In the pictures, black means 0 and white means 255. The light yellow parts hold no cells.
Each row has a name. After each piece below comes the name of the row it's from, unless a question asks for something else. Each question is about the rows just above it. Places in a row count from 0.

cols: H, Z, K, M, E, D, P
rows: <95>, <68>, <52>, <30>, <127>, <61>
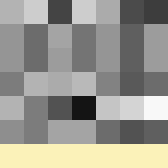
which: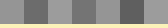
<52>
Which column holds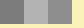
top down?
H
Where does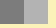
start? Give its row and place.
<30>, 0
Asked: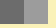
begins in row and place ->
<52>, 1
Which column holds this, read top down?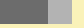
Z

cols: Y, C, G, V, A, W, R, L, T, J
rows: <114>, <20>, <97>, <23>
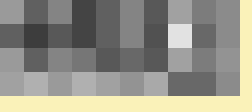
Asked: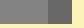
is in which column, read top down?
W
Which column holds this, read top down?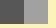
A
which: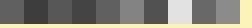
<20>
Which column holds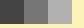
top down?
V
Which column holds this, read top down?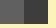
C
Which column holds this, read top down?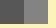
G

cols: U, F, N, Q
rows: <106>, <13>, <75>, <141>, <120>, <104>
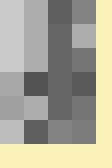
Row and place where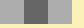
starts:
<13>, 1
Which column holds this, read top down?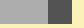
F
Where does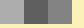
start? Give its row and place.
<106>, 1
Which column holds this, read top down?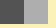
F

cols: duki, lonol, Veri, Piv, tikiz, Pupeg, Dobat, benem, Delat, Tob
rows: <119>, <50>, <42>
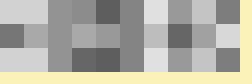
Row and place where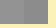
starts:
<119>, 2
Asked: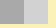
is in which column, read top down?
lonol
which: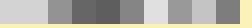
<42>

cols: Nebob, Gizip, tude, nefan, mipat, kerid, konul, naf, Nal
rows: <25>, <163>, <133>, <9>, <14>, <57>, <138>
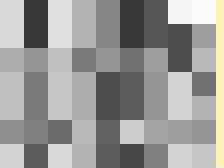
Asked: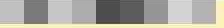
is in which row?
<14>
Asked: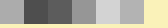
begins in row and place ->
<14>, 3
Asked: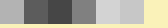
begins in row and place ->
<138>, 3
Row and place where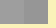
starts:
<57>, 7
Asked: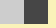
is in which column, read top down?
kerid
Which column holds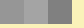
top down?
konul
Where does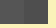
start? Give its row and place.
<163>, 6

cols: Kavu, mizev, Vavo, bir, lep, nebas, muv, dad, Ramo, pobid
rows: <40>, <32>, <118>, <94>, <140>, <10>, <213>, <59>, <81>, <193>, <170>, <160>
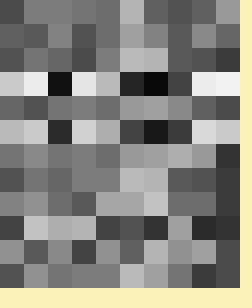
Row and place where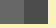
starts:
<118>, 2
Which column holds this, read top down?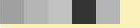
muv
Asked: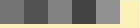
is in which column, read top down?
Kavu

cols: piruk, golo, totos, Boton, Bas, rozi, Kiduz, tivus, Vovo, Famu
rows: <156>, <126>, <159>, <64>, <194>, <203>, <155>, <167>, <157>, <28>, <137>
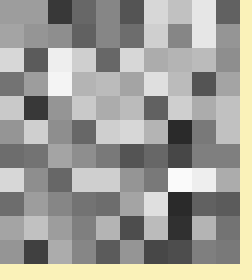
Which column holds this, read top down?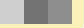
golo
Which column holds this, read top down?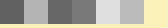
Kiduz
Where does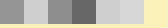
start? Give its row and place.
<203>, 0
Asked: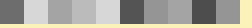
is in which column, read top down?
rozi
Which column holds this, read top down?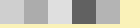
Kiduz
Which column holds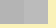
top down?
tivus

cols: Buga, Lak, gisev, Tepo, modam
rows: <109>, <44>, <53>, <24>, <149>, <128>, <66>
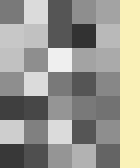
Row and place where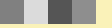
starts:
<128>, 1
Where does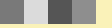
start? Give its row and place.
<109>, 0

